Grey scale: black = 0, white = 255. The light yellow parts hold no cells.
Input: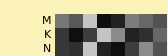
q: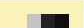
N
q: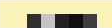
N
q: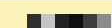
N

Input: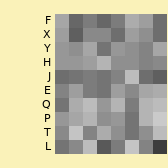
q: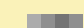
T
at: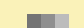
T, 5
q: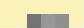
Y
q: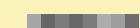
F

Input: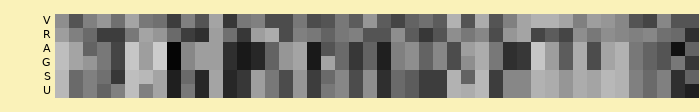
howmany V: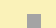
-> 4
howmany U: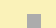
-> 3
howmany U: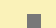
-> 3

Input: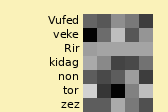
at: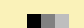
tor, 2
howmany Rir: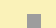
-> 1
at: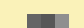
Vufed, 0
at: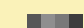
Vufed, 1
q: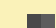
non
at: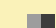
non, 3

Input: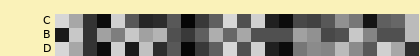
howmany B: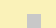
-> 3
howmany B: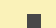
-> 1

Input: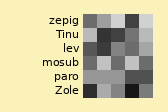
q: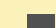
paro
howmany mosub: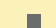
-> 3
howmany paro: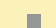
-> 3
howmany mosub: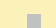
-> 2
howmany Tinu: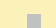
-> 0
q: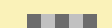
mosub
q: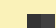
Tinu

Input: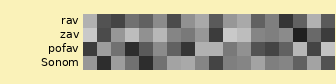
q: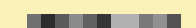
pofav
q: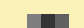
rav
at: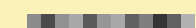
rav, 5
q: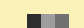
Sonom
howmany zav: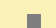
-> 1

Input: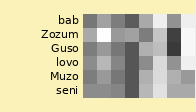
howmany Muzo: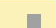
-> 0
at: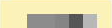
seni, 0
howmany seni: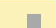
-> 2
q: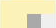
bab
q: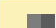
bab
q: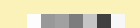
Zozum
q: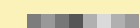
Muzo

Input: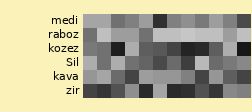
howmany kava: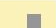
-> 4
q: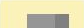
kava
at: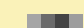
kava, 1
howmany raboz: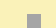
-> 0
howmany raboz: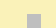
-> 6

